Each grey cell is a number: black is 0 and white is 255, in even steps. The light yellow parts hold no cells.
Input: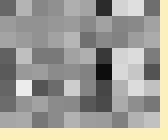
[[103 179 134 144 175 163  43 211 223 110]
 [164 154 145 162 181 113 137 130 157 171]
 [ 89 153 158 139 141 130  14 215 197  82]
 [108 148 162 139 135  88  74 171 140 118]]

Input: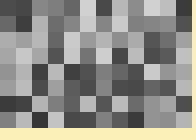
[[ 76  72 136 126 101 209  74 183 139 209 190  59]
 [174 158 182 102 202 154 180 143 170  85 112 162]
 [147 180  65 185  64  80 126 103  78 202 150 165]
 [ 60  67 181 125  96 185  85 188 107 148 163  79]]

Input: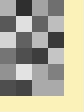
[[178  47 163 111]
 [212  97 187  57]
 [146 227 169 128]]

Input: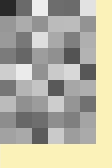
[[ 41 106 237 109 107 226]
 [154 120 222 169 127 175]
 [206 235 146 202 216  87]
 [187 144 156 205 149 113]
 [162 169  91 202 157 170]]

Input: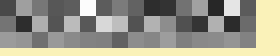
[[ 73 159 119  87  93 252  92 123  98  45  51 114 161  39 229  91]
 [155 149 112 153 138 130 128  98 141 134 157 127 137 139 148 130]]

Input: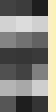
[[ 66  60  31]
 [132 115  98]
 [ 80  67 128]
 [ 86  30  53]]

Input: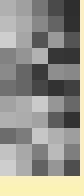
[[176 159 119  75  47]
 [206 166  85 154  85]
 [137 102  58 141 136]
 [161 173 202 150 104]
 [108 125 198 175 158]
 [206 171  99 149  79]]

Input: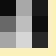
[[ 12 167  27]
 [166 214  41]]

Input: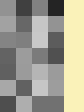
[[146  64 129  36]
 [132 127 200  92]
 [ 96 155 181 155]
 [ 78 174 113 113]]
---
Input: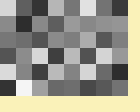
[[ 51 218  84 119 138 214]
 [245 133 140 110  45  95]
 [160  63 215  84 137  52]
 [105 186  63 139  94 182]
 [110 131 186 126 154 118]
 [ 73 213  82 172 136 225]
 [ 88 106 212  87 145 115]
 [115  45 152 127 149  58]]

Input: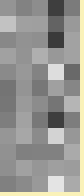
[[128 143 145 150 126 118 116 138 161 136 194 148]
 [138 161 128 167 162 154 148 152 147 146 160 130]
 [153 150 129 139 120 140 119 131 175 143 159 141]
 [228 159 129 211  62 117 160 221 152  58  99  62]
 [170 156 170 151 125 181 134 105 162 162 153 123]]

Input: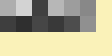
[[ 62 174]
 [ 47 211]
 [ 70  64]
 [ 57 183]
 [ 77 157]
 [144 136]]

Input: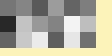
[[101  41 118]
 [199 195 133]
 [236 153  89]
 [ 94 132 156]
 [230 244 100]
 [112 190 127]]

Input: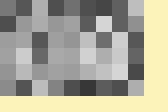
[[139 147 160 158  78 120]
 [ 84 185 205 163 153  86]
 [188 151 104  88 172 175]
 [132 160 168 159 151  80]
 [ 78 158 165 149 161 112]
 [ 55 177 210 192  91  79]
 [ 93 193 173 110 213  70]
 [ 80 213 201 206  95  95]
 [173  73 100  88 145 189]]

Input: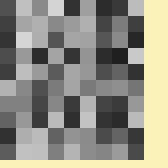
[[ 92  49  99 129 178  62  77  52  64  81]
 [193 174 152 129 136 190 153 213 165 192]
 [191 187  58  70  80 154  44 174 176 138]
 [127  98 186 135 123  91 164  84 137 212]
 [180 147  47  58 165 166  52 165 155  50]
 [140 139 195 180 122 151 148 162 176 159]
 [133  75  51  68 137  78  44  86  68  44]
 [155 100  43  59 143  99  31 138 124  57]
 [ 74  55 186 152 117  50 201  39  63 188]]

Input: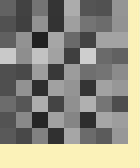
[[ 89  83 108  79  79 200  96  81  98]
 [ 72 137  85 145  73 142 145  64  65]
 [129  37 173  45 157 194  32 146 115]
 [ 48 160  68 160  55 162 165  50  52]
 [166 133 144 148 156  63 106 159 172]
 [107  46 176  52 111 206  67 116  84]
 [ 90 166 117 162 116 106 163 108  80]
 [151 157  77 151 139  97 163 145 148]]

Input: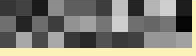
[[ 74 111  54]
 [168  36  66]
 [ 74 109  26]
 [169  61 140]
 [ 56 146  94]
 [ 40 161  94]
 [ 82 117  61]
 [ 58 206 190]
 [ 64 111  36]
 [151 102 180]
 [149 117 207]
 [161   5  29]]

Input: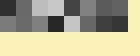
[[123  47]
 [106 104]
 [128 188]
 [ 39 199]
 [197  68]
 [103 130]
 [ 63  91]
 [ 54  98]]
